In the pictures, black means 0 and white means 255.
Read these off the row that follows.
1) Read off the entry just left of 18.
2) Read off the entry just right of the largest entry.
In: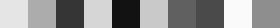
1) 214
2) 142

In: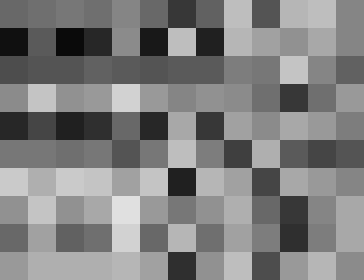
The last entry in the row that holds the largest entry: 168
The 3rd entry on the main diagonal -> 84
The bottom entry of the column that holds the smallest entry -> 175
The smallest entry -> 10
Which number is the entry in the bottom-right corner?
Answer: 139
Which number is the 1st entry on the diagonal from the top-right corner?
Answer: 133
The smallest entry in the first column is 16
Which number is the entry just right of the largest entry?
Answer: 153
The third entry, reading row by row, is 119
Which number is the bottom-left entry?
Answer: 153
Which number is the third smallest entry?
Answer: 24
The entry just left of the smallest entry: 90
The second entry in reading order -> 111
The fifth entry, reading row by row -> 133
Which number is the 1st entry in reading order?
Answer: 104
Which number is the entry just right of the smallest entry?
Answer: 39
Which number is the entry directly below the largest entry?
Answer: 210
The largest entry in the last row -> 190
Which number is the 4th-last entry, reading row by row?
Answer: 77
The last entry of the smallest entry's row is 133
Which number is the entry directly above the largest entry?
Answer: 161
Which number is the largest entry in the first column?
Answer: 202
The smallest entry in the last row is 47
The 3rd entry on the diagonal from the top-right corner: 196
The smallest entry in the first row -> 55

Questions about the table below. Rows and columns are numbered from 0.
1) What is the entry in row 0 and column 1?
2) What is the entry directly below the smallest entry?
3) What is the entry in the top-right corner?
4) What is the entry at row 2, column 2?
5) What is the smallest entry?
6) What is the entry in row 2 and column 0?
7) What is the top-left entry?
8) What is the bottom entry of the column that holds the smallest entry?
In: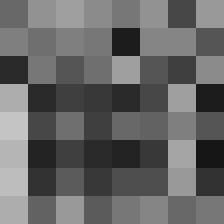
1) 146
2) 50
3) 153
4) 85
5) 22
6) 42
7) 104
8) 119

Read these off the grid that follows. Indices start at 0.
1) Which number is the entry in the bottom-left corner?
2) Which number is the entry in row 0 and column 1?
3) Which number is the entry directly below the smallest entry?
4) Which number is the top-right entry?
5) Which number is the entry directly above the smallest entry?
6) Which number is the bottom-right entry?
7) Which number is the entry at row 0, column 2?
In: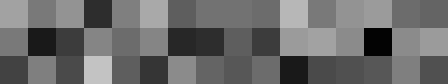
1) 66
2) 121
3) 87
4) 100
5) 155
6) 80
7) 147

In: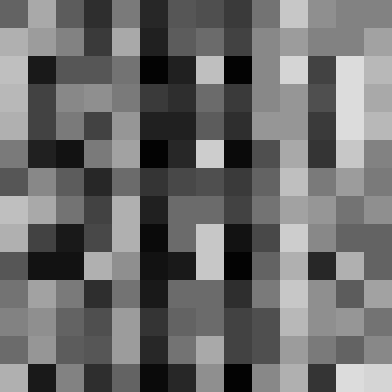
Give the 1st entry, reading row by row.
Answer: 99
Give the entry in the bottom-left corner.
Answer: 176
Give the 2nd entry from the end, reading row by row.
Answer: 220
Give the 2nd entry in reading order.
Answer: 169
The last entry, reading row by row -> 213
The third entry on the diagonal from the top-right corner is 66
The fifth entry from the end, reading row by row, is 136
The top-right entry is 130
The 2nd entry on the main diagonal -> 156
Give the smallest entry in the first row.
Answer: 39
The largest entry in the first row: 199
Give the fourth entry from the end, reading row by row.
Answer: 176

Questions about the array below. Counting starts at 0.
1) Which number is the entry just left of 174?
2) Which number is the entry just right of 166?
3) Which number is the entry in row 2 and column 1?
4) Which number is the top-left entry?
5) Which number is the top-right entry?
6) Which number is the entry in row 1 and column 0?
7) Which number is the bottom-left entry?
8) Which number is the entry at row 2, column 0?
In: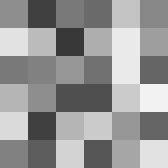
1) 56
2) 226
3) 129
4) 142
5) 135
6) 226
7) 129
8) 121
